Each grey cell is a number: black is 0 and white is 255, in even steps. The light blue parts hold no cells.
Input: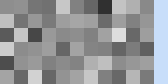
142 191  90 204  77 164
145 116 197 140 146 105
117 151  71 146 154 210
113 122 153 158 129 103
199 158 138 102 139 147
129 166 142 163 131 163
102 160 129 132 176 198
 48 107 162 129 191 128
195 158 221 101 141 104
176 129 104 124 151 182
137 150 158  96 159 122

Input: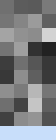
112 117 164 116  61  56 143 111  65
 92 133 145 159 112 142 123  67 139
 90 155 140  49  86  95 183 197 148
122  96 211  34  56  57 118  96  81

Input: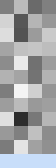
127 211 221 164 140 178 125 157 223 153 123
187  87  83 192 233 164 244 187  44 128 227
106 181 155 197 113 115 208 153 120 192 161
128 151 202 189 156 179 148 159 182 140 144

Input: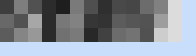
 62 104  92
126  82 133
 81 167 152
 44  43  43
 30 120 113
122 130 122
 79  54  40
 47  51  65
 73  92 108
 70  86 115
108  83  81
129 157 205
220 220 220

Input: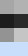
166  29 147
178  42 197

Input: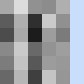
168  92  76 137 124 104
220 175 169 202 195 182
145  47  28 105  88  63
140 202 157 147 156 196
175 144 123 158 152 150

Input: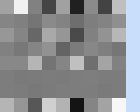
162 133 151 129 136 125 125 181
241 128 133 120 136 122 124 150
129 117 103 133 181 123 121  87
 69 138 169 146 116 124 123 208
161 131 150 100 133 123 125 179
 32 110  74 123 192 125 125  20
139 126 129 135 111 126 125 133
 67 131 147 127 164 124 122 163
191 143 183 118 129 124 124 247
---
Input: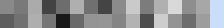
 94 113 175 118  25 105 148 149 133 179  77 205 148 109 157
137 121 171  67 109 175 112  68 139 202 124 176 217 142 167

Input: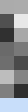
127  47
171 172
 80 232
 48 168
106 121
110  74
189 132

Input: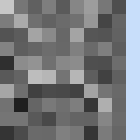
 52  75 106 105 128 120  53 123 102
199 118  96 126  90 134 157 119  78
124 170 111  98 107 113 151  69 100
 83  92 164 138 103 164  86  84  98
131  94 101 109 104 128 106 127  93
 47 140 147 112 136 140  79  78 109
 89 100 189 182 116 182  94  65  96
166 111  64  75  73  66 163 116 105
114  31 101 121 111 126  54 175 103
117 117  89  73 108 100  99 134 106

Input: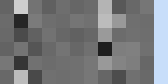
104 187  73 112 110 112 119 102  77 112 105
100 206 115  96 110 102 107 180  88 104 118
107  38 123 110 107 117 113 188 153 111 109
105  75  97 114 103  97 103 154 108 112 110
 99 116  85 105 116 103 112  30 126 128 112
119  53 113 108 111 112 119 153 132 126 103

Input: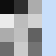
108 203 115
 13  47 172
234 188 210
172 191  97

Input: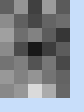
136 151 218 171 102
 96 148  64 155  90
140  96  71 100 109
160 110 130  92  54
139  75  24  61  92
115 127  83 119  72
152 130 148 116  99

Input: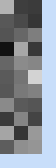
 93 143 149
179  62  59
 88  74  54
 84 103 126
 17 167  56
102 139 134
 90 116 211
 87 121 129
138  90  85
 58 133  68
165  53 153
